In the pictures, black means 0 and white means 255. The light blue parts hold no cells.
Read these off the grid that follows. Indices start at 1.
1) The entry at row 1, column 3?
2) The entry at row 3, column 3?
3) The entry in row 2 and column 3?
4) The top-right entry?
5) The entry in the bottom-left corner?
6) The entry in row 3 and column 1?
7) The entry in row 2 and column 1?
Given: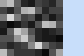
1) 95
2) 123
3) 83
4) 83
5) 189
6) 123
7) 67

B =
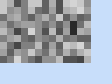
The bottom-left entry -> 97
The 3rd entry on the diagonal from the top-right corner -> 144
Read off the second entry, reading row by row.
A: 175
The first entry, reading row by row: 200
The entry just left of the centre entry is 144
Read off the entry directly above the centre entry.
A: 113
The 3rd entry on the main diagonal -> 175
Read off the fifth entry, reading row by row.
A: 200
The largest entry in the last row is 212
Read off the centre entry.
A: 82
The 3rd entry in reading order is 82
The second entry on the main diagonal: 144
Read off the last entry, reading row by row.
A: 175
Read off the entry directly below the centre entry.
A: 128
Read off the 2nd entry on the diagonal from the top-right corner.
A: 212
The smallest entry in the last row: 70
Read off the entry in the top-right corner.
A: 144
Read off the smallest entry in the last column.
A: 97
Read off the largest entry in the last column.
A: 200
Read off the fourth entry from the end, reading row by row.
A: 82

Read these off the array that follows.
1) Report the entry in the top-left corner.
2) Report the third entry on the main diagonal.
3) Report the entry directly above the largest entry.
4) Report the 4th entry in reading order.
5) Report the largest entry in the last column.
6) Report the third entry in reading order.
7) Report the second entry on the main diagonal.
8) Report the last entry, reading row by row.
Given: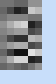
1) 116
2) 132
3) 73
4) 102
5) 200
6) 102
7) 73
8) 145

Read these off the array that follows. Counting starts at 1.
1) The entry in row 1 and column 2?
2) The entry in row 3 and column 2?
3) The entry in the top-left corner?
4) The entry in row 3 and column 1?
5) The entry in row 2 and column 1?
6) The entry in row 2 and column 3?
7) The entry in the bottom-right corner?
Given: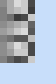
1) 173
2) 113
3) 141
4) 128
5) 128
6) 189
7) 202

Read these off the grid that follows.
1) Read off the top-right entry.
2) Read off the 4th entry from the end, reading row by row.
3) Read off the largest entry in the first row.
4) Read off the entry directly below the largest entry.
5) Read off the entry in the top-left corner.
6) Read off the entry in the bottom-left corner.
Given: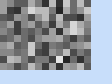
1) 92
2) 159
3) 201
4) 50
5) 159
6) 147

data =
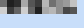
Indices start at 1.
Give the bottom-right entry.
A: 85
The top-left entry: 112
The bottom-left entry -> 206
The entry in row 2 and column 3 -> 99
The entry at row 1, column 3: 46

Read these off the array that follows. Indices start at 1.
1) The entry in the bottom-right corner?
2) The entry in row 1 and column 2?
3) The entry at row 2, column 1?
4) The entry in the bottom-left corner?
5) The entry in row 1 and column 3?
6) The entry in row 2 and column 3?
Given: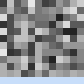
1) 163
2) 192
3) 120
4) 176
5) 90
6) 106

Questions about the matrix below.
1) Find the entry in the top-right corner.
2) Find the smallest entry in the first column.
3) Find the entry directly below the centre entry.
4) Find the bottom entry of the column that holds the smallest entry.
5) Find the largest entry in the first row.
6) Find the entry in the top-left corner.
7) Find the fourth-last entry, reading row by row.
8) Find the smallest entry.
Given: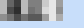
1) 158
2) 143
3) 89
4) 75
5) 230
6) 186
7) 89
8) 46

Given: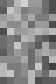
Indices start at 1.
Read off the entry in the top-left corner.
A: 108
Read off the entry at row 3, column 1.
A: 154
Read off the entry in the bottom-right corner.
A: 92
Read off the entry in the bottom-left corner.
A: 92
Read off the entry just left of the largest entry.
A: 184
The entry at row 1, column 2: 124
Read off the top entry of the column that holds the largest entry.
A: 211
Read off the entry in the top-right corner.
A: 78
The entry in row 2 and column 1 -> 92

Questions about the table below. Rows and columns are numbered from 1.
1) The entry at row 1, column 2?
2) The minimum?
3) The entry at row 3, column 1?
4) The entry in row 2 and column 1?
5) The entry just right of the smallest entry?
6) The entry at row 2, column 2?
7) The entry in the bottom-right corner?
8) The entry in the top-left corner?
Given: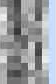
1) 111
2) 56
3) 234
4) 205
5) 163
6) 124
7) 151
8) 136

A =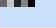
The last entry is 5
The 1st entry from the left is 103
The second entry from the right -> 130
